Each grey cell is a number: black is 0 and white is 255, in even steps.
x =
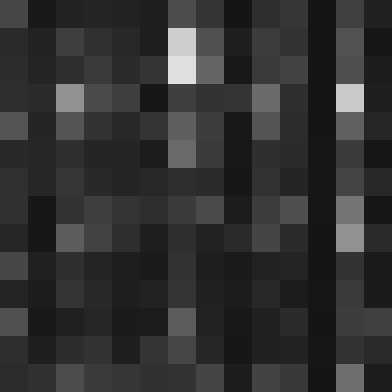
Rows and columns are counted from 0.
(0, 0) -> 70
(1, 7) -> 80
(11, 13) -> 64
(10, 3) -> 41
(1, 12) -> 82
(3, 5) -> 23
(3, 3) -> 74
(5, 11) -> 22
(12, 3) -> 51
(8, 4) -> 46
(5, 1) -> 38
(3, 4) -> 63
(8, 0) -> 38
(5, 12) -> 59
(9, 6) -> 51
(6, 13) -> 40
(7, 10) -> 79
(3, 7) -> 50
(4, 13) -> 38
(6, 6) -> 46
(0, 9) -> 46
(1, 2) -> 63
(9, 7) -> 31
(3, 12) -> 201
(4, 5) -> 52
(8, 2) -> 93
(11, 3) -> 38
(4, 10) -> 44
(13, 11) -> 21
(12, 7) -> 39
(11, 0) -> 80
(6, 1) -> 38
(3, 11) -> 21
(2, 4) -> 43
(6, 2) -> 54

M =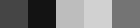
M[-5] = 69
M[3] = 209
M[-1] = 116

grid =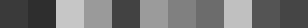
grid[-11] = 58
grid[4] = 66
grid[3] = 154
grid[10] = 69

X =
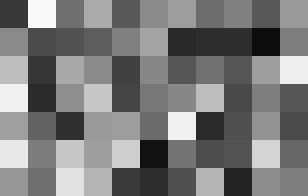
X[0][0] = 56
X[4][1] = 99
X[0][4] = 88
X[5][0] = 232
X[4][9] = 147
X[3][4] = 68
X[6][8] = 35
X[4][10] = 74
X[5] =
[232, 124, 198, 158, 207, 17, 116, 76, 83, 212, 102]
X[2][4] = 65
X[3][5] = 119
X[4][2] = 48
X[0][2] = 112
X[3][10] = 86
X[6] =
[152, 110, 226, 181, 58, 46, 80, 181, 35, 140, 126]
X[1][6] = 41
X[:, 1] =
[249, 74, 53, 44, 99, 124, 110]
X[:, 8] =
[127, 46, 86, 73, 80, 83, 35]
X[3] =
[240, 44, 142, 198, 68, 119, 135, 189, 73, 126, 86]
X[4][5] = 107

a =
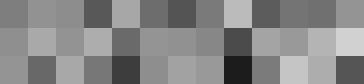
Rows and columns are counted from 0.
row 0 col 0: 126
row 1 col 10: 153
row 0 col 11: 112
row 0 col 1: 146
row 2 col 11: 173
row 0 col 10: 116
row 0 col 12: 148
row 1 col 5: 148
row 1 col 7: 135

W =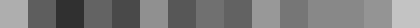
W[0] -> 174
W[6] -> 87
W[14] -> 195
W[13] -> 148
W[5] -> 144

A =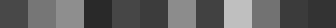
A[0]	72
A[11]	51
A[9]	114
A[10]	59

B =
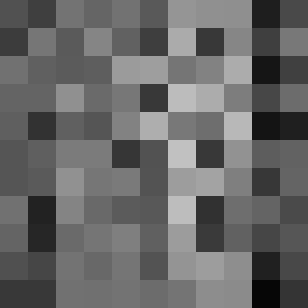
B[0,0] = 81
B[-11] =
[81, 63, 115, 101, 114, 89, 149, 144, 143, 30, 73]
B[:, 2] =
[115, 90, 91, 144, 96, 123, 145, 132, 106, 115, 113]
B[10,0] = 56
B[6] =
[85, 90, 145, 118, 122, 83, 157, 163, 127, 55, 100]
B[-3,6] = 156
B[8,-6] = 96
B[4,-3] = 184
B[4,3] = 85
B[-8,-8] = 106
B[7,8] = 110
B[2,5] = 158
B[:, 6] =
[149, 171, 117, 188, 120, 193, 157, 189, 156, 148, 116]
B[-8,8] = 125
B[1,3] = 133
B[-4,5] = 88
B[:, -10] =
[63, 118, 96, 100, 50, 95, 90, 34, 38, 70, 56]
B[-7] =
[95, 50, 96, 85, 130, 174, 120, 110, 184, 20, 31]
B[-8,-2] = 71
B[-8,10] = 108
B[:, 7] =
[144, 56, 130, 172, 110, 56, 163, 49, 58, 157, 141]
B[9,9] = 32
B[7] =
[113, 34, 132, 105, 91, 88, 189, 49, 110, 100, 74]
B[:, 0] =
[81, 60, 113, 100, 95, 85, 85, 113, 100, 80, 56]
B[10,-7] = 115
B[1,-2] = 63
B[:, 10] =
[73, 120, 64, 108, 31, 98, 100, 74, 86, 72, 52]
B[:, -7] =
[114, 97, 155, 119, 130, 54, 122, 91, 127, 117, 115]

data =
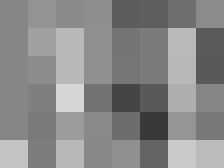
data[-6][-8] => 134
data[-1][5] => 100
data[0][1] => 148
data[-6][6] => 111
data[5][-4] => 144
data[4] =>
[134, 122, 156, 137, 109, 57, 149, 121]
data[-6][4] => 93
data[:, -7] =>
[148, 160, 139, 127, 122, 125]
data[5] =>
[196, 125, 184, 135, 144, 100, 202, 187]
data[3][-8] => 134
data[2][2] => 184
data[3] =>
[134, 127, 213, 114, 69, 89, 174, 133]

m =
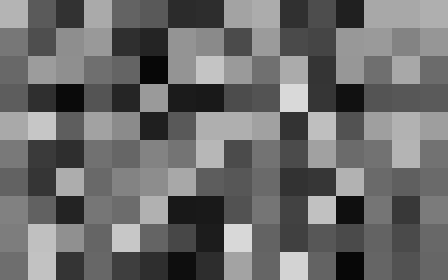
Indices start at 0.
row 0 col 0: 180
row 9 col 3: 103
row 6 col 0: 98
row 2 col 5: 7
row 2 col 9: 112
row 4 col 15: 158
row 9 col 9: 101
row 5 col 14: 180
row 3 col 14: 87
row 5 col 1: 58
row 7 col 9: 117
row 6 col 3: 105
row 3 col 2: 10
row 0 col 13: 168
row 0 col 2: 50
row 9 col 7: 45
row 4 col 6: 89
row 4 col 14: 178
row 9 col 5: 46
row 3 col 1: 47
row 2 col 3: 111
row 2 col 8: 154
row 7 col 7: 25
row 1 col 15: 150
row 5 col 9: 115
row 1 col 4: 47
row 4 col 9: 161
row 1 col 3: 153
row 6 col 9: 106
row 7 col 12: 15
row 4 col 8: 175
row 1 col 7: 138
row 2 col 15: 107
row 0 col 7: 45

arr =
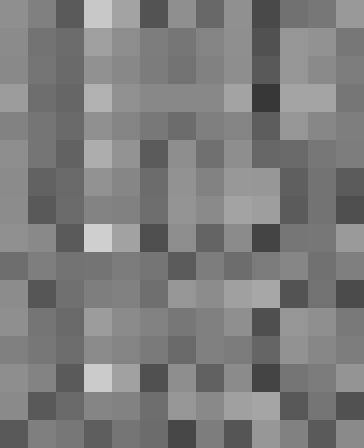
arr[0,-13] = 143
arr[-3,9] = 68
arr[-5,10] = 150
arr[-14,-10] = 145
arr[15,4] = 117
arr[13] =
[142, 131, 90, 203, 161, 80, 142, 96, 139, 68, 117, 124, 148]
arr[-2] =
[138, 89, 105, 133, 130, 110, 150, 137, 160, 165, 87, 117, 81]
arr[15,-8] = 108
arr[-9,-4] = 158
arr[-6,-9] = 129
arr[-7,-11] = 115
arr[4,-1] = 126
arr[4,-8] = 120
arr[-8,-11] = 90
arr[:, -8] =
[83, 125, 124, 136, 120, 91, 108, 110, 78, 117, 111, 130, 122, 80, 110, 108]
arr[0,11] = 119
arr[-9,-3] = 91
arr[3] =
[156, 110, 102, 177, 145, 136, 136, 136, 163, 55, 164, 164, 118]
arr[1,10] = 150
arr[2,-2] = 138
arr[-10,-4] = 151
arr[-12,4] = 132
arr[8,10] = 118
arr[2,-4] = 89
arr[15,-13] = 89
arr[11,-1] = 121
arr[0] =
[143, 128, 90, 200, 163, 83, 143, 104, 144, 73, 113, 119, 153]
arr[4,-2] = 135
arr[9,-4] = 123
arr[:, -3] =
[113, 150, 150, 164, 150, 105, 95, 91, 118, 134, 83, 150, 146, 117, 87, 129]
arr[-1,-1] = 138
